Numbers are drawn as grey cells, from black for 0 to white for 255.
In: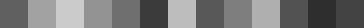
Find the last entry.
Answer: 67
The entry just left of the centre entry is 59
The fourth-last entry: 175
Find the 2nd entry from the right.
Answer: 46

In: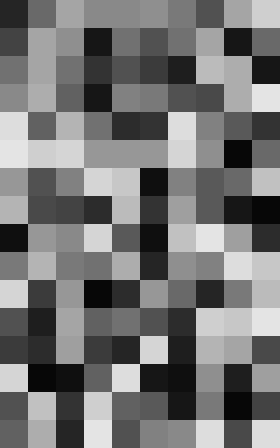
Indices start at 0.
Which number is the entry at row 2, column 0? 113
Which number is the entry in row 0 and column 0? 37
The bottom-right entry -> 221
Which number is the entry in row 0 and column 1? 105
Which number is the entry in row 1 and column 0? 67
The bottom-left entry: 97
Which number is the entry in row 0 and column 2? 165
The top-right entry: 207
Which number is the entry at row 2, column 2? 113
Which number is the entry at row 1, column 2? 143

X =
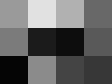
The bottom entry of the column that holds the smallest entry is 5
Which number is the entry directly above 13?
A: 177
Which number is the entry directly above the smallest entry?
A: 123

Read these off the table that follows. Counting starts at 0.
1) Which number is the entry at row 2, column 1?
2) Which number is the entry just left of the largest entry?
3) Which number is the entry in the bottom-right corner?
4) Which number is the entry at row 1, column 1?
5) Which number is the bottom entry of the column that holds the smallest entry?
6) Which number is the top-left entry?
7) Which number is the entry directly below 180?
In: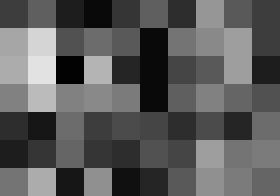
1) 226
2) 172
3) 101
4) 213
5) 22
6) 61
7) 137

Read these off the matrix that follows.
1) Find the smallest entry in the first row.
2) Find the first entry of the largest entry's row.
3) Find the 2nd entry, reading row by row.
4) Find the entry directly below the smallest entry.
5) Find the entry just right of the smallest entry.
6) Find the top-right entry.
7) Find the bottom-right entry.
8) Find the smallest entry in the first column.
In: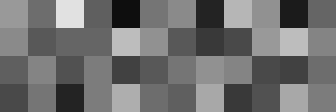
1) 14
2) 153
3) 109
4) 189
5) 117
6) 101
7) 124
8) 73

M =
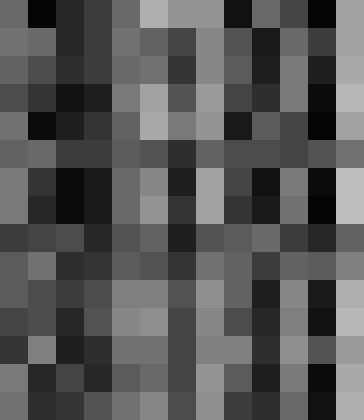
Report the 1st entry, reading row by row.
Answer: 105
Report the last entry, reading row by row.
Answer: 175
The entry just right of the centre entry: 161
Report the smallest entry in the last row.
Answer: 17
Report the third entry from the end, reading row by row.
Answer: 105
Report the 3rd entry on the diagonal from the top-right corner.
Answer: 121
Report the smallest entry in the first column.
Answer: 52
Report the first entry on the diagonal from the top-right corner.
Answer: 161
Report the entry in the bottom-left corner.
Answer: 113
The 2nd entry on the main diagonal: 105
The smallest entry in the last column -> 98
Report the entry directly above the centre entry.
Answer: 31

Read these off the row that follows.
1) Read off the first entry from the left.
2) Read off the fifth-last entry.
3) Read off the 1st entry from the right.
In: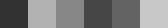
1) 50
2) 177
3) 200
